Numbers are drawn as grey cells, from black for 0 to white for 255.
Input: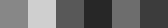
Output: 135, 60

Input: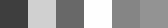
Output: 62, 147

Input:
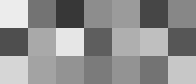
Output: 236, 199

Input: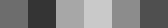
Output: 109, 79

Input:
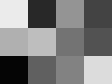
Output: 235, 220

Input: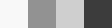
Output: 248, 60

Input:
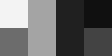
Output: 243, 67
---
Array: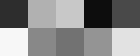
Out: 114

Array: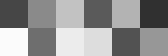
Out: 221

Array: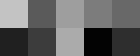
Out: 171

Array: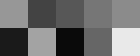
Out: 10

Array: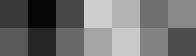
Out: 201

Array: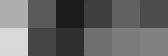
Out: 112

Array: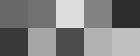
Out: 77

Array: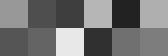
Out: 48
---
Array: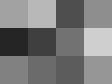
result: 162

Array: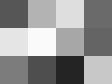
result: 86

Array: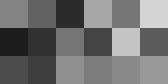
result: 131

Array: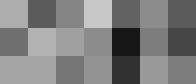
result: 173

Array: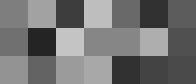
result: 126

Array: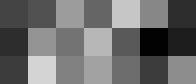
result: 68

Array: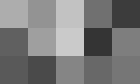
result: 173
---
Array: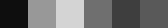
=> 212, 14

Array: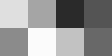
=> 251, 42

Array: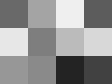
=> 239, 35

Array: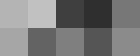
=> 193, 47

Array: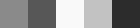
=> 249, 44

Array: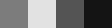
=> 226, 20

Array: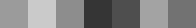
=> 202, 53

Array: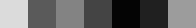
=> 219, 4

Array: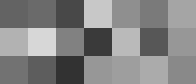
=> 215, 50
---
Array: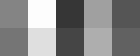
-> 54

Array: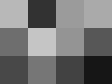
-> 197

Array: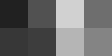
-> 81

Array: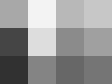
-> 221

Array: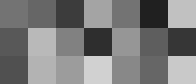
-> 150

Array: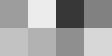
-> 236

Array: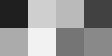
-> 207

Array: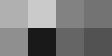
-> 202
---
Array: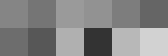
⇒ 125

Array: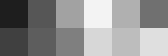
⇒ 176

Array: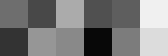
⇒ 94

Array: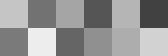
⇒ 181

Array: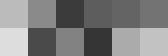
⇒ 100

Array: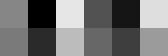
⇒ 21
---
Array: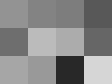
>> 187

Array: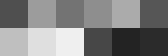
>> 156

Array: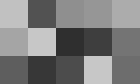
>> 199

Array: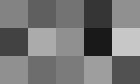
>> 171

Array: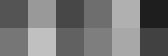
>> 153

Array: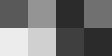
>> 148

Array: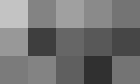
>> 62

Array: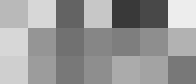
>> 149

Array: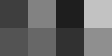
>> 130
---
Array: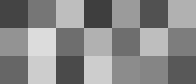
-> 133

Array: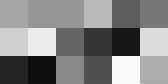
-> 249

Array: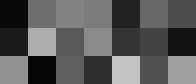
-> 82

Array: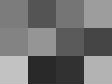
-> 49

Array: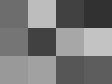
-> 86

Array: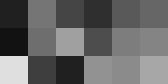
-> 139
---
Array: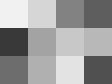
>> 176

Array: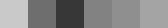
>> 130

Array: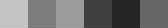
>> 63

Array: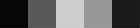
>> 206

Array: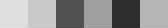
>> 159

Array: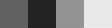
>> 35

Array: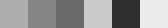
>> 202

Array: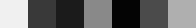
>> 4

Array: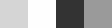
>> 254
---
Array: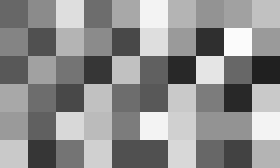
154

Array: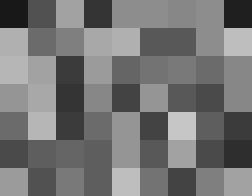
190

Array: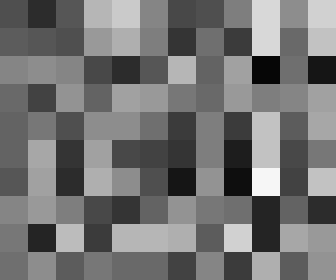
194

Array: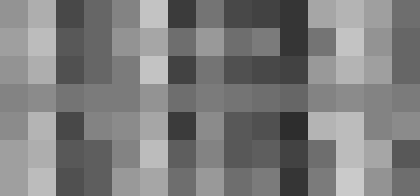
102

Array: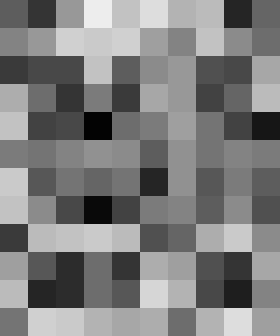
109
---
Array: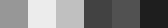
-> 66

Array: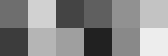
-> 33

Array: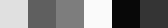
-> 250

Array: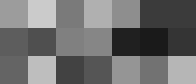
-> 149

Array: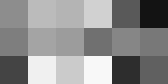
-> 248

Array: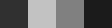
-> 194

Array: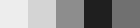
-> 141

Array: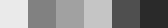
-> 197

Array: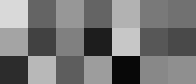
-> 8

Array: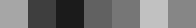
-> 118
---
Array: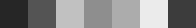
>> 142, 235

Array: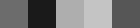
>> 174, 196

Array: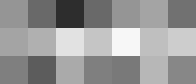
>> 197, 247

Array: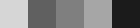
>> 127, 214

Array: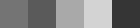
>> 169, 211

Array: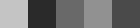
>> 105, 196
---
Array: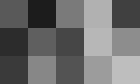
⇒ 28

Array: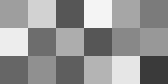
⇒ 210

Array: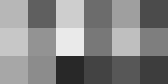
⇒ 95

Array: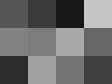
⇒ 59

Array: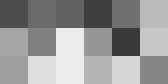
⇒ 106

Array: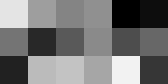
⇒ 158

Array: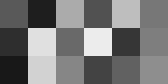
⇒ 30

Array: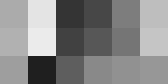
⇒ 228
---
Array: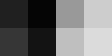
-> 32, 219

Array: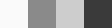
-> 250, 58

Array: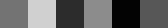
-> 115, 87

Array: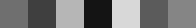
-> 111, 133

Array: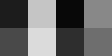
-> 28, 110

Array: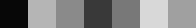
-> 7, 160
